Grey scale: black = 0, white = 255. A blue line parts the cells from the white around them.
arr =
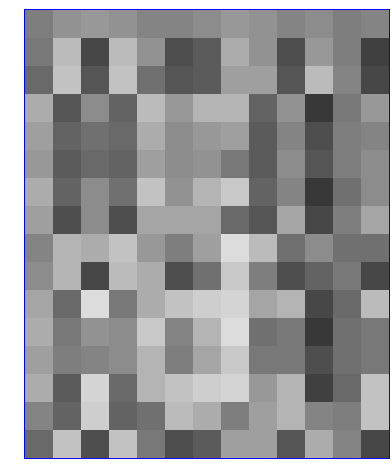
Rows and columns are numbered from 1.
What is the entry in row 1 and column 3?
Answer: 152
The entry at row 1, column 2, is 146
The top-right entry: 132
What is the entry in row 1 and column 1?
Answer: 126
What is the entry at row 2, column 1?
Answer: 120
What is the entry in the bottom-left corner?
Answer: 105
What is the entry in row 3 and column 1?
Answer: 105
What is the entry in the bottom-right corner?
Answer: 71

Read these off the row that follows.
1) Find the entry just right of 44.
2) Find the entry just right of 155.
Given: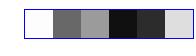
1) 222
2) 16

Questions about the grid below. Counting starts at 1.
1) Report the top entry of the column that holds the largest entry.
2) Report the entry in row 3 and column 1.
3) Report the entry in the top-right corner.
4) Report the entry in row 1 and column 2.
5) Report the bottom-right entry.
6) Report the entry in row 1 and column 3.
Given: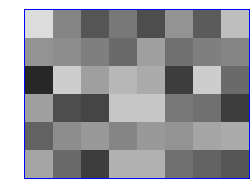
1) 220
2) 39
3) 190
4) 133
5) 85
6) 85

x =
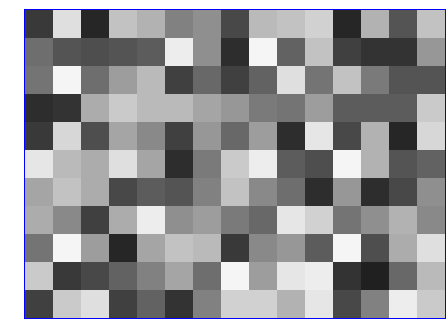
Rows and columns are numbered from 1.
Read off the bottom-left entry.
64
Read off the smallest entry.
32
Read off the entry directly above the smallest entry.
78
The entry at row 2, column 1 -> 110
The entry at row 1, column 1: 57
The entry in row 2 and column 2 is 84
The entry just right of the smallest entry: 104
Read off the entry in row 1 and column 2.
223
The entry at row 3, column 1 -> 116
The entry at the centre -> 202
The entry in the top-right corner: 194
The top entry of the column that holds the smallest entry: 178
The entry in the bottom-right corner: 202
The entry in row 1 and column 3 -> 38
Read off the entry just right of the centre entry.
237
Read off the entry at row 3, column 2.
245

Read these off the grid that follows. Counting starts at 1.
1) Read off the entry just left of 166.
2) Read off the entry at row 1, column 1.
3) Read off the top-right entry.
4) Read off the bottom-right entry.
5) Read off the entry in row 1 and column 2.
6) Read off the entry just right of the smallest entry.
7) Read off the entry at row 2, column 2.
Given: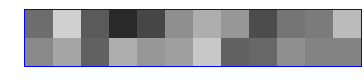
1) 137
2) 109
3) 187
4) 131
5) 208
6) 70
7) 166

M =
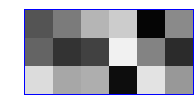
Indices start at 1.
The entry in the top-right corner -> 138
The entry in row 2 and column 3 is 65
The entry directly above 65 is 181
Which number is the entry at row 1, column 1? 84
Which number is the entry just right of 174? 13

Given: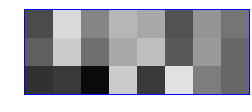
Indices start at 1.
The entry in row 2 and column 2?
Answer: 204
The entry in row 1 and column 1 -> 75
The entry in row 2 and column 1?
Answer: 95
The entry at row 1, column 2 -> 217
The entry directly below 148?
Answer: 154
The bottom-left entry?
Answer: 49

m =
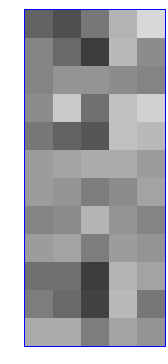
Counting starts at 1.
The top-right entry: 216
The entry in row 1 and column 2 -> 79
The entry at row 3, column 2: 148
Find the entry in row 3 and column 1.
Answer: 132
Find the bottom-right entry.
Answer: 148
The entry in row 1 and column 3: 119
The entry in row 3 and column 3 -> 148
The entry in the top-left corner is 99
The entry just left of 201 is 140
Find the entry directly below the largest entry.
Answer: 140
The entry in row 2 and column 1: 132
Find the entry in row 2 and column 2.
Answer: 105
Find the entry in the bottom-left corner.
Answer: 171

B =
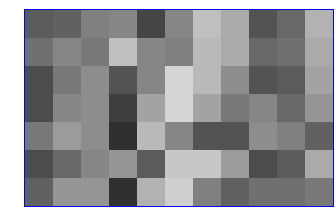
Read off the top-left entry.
91
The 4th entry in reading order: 134
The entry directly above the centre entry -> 214
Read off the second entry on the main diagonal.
134
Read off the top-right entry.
178
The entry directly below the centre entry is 134
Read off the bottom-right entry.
120
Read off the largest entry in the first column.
120
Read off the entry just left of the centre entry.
163
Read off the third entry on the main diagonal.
141
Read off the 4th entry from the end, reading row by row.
97
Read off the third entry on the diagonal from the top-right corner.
83
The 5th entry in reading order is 69
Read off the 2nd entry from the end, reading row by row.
112
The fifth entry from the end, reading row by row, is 128
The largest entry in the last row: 207
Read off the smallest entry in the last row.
48
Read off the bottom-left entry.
97

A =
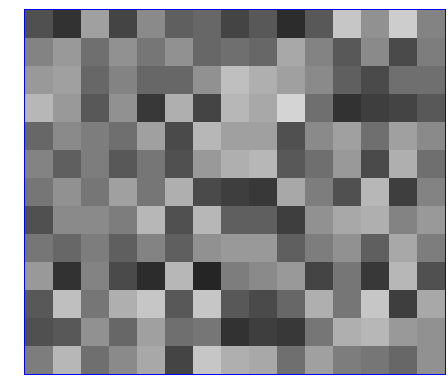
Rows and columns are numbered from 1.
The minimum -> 37
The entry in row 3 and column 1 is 153
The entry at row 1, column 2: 50
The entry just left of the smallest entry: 183
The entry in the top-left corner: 80
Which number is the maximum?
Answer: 212
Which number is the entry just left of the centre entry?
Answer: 74
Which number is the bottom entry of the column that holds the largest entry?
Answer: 111
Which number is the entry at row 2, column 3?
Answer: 111
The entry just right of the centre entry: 56
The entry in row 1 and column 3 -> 160
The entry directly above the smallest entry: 145
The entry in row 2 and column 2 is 153
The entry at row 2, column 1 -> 131
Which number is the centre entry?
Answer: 62
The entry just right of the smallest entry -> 125
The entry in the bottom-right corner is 145
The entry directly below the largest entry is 80
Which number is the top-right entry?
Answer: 131
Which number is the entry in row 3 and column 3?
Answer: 103
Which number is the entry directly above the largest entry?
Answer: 160

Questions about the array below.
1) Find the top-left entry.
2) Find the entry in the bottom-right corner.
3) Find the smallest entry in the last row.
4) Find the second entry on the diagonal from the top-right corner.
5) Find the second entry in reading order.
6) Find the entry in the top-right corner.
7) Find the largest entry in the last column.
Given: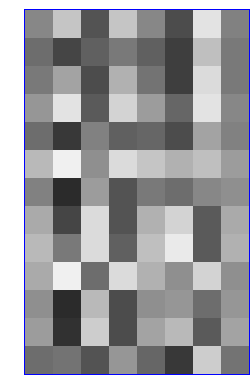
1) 135
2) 115
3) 56
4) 191
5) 197
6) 129
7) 177
